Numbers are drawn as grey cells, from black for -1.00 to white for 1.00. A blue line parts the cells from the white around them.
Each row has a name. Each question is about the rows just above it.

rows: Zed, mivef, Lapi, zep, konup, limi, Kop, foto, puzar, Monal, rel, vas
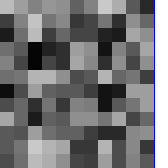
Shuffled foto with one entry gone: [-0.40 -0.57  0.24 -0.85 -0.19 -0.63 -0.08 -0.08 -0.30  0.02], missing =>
[-0.03]
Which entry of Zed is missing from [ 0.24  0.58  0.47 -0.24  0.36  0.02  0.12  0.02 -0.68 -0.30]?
[0.18]
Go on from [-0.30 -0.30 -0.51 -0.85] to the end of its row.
[-0.79  0.24  0.24]
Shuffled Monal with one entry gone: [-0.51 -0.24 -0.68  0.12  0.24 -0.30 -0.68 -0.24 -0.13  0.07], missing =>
[-0.35]

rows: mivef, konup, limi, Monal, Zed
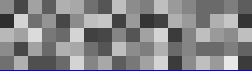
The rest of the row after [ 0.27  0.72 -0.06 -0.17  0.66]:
[-0.49 -0.44  0.04 -0.33  0.27  0.66 -0.54  0.04  0.50  0.21  0.10  0.50]
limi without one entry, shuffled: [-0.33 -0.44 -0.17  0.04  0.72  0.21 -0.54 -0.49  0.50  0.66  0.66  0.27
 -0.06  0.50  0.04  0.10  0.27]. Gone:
[0.44]
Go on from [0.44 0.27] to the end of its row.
[ 0.72 -0.06 -0.17  0.66 -0.49 -0.44  0.04 -0.33  0.27  0.66 -0.54  0.04
  0.50  0.21  0.10  0.50]
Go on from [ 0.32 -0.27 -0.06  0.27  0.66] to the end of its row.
[-0.54  0.10  0.50  0.21  0.82 -0.54]
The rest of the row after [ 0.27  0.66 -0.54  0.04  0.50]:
[0.21 0.10 0.50]
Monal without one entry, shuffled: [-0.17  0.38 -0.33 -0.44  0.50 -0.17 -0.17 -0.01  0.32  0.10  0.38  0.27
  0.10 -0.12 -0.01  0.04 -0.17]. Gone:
[-0.22]

